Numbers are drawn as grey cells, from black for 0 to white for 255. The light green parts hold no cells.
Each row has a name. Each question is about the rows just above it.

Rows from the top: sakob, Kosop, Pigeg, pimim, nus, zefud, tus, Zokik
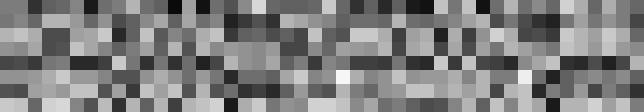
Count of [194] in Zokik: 6
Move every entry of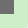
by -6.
[104]
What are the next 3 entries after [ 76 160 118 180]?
[160 138 118]
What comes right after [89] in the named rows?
[132]
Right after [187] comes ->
[49]
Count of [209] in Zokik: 5

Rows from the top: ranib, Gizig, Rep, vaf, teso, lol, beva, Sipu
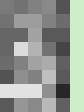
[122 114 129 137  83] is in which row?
ranib
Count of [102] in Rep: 2
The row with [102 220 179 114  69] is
vaf
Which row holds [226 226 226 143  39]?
beva
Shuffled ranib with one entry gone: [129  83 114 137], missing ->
[122]
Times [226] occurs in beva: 3

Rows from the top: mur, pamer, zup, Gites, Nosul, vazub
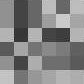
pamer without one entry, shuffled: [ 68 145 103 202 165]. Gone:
[158]
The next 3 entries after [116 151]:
[165 180 173]
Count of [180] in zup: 3
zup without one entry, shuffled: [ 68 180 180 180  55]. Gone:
[61]

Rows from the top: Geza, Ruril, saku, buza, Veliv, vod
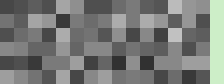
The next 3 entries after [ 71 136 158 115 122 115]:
[ 71 108  57]
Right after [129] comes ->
[101]
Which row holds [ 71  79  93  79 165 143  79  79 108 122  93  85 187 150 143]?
Geza
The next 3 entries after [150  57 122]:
[108 122 172]
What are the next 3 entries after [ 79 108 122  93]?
[ 85 187 150]

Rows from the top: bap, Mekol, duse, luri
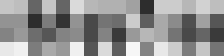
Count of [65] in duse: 0
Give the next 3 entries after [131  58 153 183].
[169 116  73]
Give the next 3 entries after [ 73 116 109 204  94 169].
[139  79 161]
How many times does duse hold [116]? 1
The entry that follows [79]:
[161]

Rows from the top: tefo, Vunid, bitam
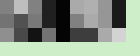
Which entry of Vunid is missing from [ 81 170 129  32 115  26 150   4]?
[121]
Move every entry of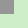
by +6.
[156]
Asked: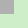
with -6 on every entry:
[170]
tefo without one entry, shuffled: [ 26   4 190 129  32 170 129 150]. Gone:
[176]

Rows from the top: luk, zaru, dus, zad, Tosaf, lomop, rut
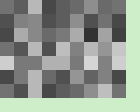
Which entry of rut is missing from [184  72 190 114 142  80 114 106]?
[93]
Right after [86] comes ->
[184]
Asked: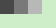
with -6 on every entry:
[ 66 115 178]

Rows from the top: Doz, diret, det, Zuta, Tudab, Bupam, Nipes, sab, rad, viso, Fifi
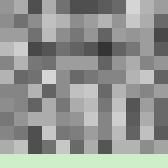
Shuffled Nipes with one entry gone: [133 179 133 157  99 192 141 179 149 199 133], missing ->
[105]
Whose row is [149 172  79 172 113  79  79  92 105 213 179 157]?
Doz
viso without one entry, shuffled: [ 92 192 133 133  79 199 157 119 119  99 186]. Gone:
[126]
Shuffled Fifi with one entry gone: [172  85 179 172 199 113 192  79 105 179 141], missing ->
[164]

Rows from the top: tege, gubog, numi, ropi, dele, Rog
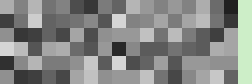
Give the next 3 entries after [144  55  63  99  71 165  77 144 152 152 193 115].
[187 123  91]
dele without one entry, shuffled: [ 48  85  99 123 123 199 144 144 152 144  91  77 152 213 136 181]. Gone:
[159]
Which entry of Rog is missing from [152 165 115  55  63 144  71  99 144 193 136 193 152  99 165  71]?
[199]
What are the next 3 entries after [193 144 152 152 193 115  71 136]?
[165 199  99]
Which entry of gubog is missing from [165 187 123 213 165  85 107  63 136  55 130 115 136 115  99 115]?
[205]
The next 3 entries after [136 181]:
[123 123 144]

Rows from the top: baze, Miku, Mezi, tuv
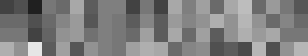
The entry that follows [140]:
[80]
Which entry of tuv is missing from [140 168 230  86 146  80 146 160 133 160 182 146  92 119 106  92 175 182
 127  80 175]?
[74]
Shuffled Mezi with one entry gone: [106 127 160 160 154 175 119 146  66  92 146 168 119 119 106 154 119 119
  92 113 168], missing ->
[100]
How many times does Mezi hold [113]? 1
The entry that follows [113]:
[127]

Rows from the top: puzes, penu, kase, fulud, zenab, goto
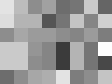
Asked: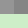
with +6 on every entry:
[155 139]
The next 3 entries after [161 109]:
[117 202 101]
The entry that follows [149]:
[133]

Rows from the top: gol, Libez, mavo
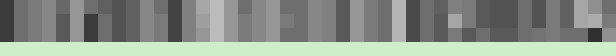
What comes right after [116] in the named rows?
[122]
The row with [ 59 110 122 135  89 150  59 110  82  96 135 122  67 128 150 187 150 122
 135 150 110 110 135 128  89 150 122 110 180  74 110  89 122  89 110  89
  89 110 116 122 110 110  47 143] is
mavo
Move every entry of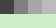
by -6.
[ 61 122 160 181]
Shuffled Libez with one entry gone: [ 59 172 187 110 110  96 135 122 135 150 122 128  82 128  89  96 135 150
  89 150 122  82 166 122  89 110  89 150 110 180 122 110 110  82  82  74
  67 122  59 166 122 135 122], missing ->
[158]
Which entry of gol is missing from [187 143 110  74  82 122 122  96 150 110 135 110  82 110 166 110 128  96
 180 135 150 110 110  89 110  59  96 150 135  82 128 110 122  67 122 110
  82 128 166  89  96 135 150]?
[104]
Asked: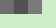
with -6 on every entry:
[104  76 116]

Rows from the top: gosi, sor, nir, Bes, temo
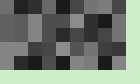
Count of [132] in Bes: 2
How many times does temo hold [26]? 3
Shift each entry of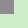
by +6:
[146]
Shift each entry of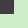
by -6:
[57]
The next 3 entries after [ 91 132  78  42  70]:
[ 48  70 116]
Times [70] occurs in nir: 2
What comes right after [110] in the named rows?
[34]

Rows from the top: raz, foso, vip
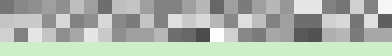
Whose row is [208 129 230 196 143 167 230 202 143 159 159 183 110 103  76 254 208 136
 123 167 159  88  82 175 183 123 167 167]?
vip
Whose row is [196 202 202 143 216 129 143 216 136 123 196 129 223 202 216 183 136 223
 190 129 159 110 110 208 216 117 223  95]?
foso
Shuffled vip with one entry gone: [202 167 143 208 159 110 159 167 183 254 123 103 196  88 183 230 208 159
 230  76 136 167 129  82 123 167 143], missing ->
[175]
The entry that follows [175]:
[183]
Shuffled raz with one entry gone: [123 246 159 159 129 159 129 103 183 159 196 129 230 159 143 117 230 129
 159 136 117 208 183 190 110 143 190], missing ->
[151]

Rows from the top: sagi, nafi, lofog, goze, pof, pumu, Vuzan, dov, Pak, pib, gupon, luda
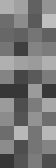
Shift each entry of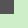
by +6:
[90]
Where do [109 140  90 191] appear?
nafi
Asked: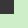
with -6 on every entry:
[49]
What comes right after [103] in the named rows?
[97]
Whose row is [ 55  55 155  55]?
Vuzan
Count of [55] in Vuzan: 3
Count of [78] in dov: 1

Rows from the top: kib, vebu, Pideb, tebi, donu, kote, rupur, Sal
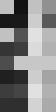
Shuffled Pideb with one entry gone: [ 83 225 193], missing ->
[185]
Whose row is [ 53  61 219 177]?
tebi
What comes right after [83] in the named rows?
[225]
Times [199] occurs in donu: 3
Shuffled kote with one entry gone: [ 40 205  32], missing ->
[164]
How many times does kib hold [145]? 1

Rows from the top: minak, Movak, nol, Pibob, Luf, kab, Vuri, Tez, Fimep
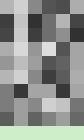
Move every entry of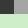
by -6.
[ 50 159]
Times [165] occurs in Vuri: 3
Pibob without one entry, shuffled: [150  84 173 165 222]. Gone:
[216]

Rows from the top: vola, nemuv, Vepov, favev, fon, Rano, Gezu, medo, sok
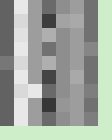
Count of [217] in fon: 1
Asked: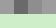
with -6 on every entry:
[151 100 136 151]
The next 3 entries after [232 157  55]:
[150 157 113]
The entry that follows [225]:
[157]
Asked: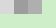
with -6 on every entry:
[211 151 169]

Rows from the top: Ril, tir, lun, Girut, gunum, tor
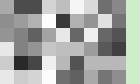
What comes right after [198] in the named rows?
[190]
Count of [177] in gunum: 0
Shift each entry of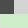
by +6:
[ 82 218]

